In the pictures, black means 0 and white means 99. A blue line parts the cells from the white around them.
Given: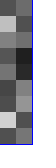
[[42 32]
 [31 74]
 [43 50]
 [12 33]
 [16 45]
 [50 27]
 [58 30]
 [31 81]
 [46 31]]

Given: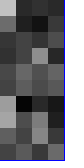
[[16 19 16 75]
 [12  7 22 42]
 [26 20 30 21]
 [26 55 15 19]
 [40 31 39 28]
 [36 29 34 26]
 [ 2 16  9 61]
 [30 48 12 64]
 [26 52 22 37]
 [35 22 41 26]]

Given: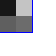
[[76  9]
 [42 37]]

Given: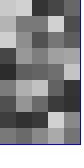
[[81 20 27 40 78]
 [47 47 81 30 70]
 [55 32 46 36 80]
 [59 49 62 64 27]
 [37 39 43 76 17]
 [68 75 38 20 48]
 [58 41 23 19 31]
 [19 22 81 53 24]
 [41 53 66 45 47]]

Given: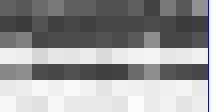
[[34 41 47 37 37 31 31 37 26 47 34 56 38]
 [23 32 25 27 25 28 28 27 29 28 23 24 26]
 [50 27 30 30 29 32 29 35 55 27 27 32 44]
 [92 83 89 88 91 85 91 94 95 89 90 93 93]
 [55 30 27 31 28 25 26 41 55 33 30 27 52]
 [92 96 93 97 94 88 94 93 91 93 95 90 90]
 [89 87 96 90 90 90 88 98 91 94 88 92 96]]

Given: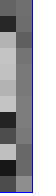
[[43 39]
 [42 15]
 [37 69]
 [45 76]
 [47 75]
 [47 69]
 [48 76]
 [48 14]
 [47 30]
 [40 74]
 [41  9]
 [55 29]]

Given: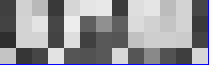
[[81 72 22 83 89 90 23 86 89 73 82 27 25]
 [82 88 27 92 37 56 37 85 81 76 82 22 26]
 [82 82 26 86 25 34 33 75 80 80 79 26 18]
 [21 27 88 33 32 34 84 33 53 32 24 83 76]]

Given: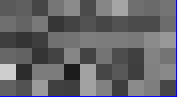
[[37 27 46 54 29 52 64 43 41 45 35]
 [39 47 21 26 32 27 32 29 29 42 43]
 [20 24 44 45 49 48 48 47 54 59 24]
 [38 20 26 52 26 45 30 25 51 45 40]
 [17 48 48 11 63 27 34 24 50 53 80]
 [32 60 25 24 63 50 24 54 49 27 38]]

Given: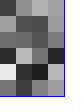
[[56 69 63 25]
 [31 30 60 62]
 [41 33 48 43]
 [72 45 15 17]
 [19 12 71 91]
 [24 50 61 46]]
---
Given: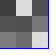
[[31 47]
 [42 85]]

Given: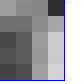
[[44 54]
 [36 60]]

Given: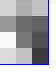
[[42 38]
 [47 31]]

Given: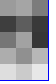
[[36 22]
 [63 21]]

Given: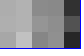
[[69 58]
 [75 52]]

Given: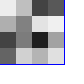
[[50 88]
 [48 12]]

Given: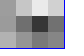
[[43 21]
 [58 47]]
